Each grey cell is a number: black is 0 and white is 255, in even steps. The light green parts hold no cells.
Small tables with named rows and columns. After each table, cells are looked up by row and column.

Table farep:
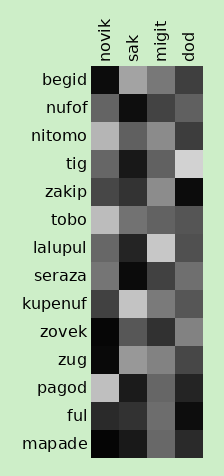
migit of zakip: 140
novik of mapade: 5
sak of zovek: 87
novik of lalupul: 103
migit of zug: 130
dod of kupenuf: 86
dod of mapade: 42
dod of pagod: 36
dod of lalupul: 80
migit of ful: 109
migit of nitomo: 139
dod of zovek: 130
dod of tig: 210
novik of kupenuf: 65
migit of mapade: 104
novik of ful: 42
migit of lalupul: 199
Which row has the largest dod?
tig

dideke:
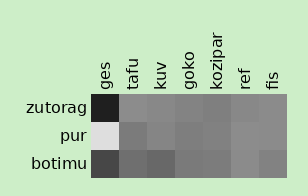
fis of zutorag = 139
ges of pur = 222
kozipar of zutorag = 127
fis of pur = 139
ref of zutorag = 136
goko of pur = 126
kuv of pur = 133
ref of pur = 140
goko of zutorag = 131
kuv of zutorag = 136

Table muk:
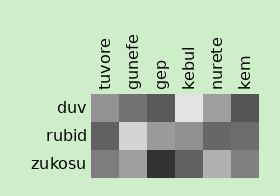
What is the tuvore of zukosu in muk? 125
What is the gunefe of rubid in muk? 211
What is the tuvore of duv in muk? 146
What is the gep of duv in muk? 90
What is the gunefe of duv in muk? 113
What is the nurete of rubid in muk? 103
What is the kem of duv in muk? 85
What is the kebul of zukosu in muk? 97
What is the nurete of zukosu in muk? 176
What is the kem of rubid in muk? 109

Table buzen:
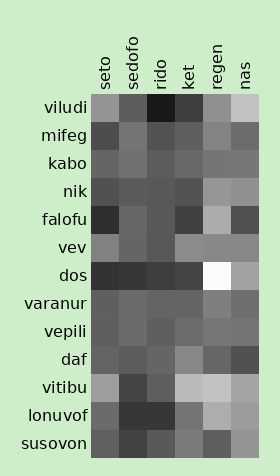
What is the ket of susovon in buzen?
123
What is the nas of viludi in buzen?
194
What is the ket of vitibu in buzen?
186
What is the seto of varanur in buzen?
95
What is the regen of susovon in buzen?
94
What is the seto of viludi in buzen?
148
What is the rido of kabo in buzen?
92

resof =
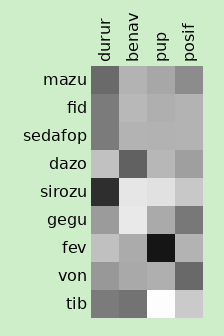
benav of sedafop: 179
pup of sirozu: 225
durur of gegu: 155
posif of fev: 179
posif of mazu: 140
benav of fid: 184
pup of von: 175
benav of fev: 171
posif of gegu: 120
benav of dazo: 97
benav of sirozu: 230
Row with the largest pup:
tib

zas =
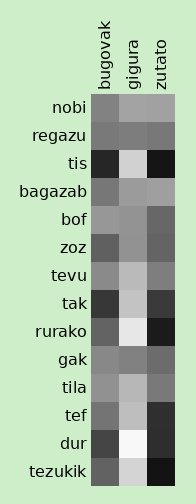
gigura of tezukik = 212
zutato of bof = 103
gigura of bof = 147
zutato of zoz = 100
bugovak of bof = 151
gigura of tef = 190
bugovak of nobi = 130
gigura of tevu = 186
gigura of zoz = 146
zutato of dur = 46
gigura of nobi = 163
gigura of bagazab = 155
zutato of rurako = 27
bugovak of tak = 55
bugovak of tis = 38
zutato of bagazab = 159
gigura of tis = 209
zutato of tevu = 126
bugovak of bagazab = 119

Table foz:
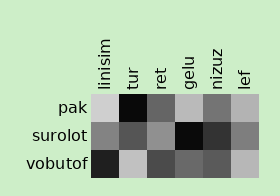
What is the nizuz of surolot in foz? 51
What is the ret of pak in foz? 101
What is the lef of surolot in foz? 126
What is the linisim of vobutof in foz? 31
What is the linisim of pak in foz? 207
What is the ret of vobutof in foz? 75
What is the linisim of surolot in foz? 131
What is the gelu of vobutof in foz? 105

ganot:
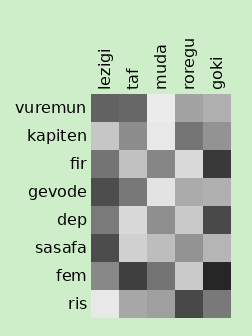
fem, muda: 116
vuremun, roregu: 163
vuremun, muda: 235
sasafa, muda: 189
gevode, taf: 120
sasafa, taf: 208
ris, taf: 167
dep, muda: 143
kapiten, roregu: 117
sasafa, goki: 181
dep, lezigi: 122
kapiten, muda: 232
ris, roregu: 72
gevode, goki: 176
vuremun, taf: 103
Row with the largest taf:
dep

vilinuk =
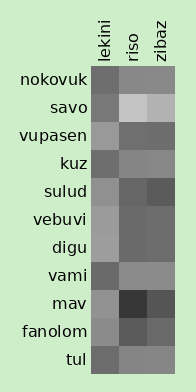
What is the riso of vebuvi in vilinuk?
106
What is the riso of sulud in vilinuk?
102
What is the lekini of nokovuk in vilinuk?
110
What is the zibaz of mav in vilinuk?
85
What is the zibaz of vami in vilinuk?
139
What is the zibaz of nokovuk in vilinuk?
137
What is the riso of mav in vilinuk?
55
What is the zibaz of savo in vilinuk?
178
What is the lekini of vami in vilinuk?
106
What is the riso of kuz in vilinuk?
133
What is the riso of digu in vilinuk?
106
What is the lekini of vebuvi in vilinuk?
155
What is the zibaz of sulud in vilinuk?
91
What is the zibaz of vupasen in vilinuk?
109
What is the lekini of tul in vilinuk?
108
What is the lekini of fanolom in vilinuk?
139
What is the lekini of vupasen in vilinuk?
153
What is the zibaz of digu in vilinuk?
109
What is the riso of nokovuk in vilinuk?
136
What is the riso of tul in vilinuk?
133
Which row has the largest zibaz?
savo

